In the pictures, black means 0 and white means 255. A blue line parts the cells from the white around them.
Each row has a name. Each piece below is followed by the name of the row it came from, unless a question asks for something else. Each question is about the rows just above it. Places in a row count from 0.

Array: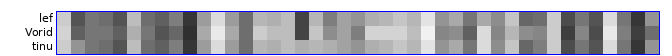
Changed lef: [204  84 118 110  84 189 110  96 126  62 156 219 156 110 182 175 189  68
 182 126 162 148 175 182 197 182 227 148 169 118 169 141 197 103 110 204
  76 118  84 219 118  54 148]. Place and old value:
9, [54]
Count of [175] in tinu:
4
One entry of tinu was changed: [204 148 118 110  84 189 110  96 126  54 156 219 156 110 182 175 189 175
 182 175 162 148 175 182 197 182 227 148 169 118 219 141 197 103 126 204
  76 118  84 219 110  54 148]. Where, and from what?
40, [118]
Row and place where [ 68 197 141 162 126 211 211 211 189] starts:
Vorid, 17
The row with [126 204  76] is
tinu
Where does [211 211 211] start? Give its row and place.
Vorid, 22

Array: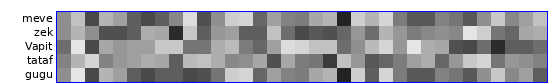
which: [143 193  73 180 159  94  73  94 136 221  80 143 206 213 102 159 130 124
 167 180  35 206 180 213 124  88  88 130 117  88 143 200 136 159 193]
meve
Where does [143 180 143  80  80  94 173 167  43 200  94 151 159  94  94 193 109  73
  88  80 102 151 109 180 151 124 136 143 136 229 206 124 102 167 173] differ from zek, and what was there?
31, [117]
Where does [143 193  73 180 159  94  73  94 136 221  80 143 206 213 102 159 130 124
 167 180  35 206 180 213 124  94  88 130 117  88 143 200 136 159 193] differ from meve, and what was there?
25, [88]
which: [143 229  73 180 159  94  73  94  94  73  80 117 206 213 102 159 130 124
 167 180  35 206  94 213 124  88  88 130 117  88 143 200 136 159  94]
gugu
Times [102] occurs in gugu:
1
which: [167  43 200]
zek
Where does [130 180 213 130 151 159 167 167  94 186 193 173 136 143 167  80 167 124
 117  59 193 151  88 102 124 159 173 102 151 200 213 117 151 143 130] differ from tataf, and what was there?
6, [173]

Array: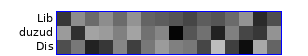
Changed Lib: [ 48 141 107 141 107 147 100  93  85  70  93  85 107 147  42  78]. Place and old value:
0, [55]
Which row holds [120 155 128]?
Dis
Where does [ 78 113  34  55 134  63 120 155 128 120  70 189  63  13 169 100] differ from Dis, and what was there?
1, [120]
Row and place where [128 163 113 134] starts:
duzud, 4

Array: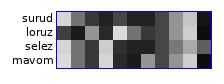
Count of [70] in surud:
2
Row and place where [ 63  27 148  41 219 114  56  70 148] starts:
loruz, 0
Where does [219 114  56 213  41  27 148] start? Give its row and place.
mavom, 0
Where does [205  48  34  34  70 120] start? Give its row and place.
selez, 3

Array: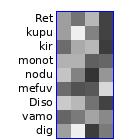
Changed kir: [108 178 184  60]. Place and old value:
1, [170]
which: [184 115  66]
Diso
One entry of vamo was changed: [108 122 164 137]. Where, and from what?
0, [102]
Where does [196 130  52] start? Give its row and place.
nodu, 0

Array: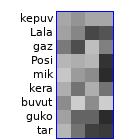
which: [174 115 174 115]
kera
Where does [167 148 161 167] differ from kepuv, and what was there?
2, [167]
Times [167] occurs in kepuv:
3
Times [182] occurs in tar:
1
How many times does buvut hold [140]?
2
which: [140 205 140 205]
buvut

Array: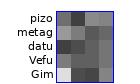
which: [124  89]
metag
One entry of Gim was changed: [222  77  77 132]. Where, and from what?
2, [70]
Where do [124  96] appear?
Vefu
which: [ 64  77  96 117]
datu
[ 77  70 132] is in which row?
Gim

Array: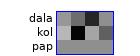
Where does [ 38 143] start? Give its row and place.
dala, 2
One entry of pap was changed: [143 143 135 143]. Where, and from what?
2, [143]
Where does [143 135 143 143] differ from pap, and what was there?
1, [143]
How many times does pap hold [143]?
4
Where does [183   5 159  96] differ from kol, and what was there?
2, [165]

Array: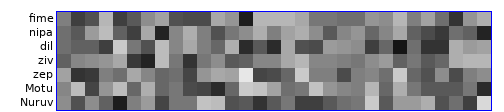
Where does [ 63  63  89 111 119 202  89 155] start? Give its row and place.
Nuruv, 17
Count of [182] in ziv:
3
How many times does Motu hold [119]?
4
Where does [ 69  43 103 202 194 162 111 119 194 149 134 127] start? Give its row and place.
Motu, 10
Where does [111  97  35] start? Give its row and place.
nipa, 28
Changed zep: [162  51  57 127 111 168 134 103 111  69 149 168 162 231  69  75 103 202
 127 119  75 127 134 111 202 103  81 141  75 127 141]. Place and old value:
19, [127]
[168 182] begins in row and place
ziv, 16

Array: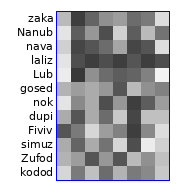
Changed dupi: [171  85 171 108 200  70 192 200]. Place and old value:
7, [192]
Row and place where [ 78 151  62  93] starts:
nok, 3
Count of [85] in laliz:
1
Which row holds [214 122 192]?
kodod
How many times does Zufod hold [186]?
1
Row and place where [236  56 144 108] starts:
Lub, 0
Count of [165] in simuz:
0

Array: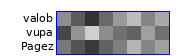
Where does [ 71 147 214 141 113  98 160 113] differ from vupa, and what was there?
2, [207]
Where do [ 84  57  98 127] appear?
Pagez
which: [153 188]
valob

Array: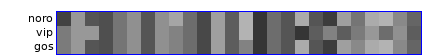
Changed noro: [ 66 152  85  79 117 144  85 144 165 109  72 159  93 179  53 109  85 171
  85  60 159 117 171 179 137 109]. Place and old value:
25, [101]
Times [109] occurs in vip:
3
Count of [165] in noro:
1
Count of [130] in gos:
2
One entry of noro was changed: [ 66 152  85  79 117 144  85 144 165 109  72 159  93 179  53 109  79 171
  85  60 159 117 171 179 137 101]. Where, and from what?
16, [85]

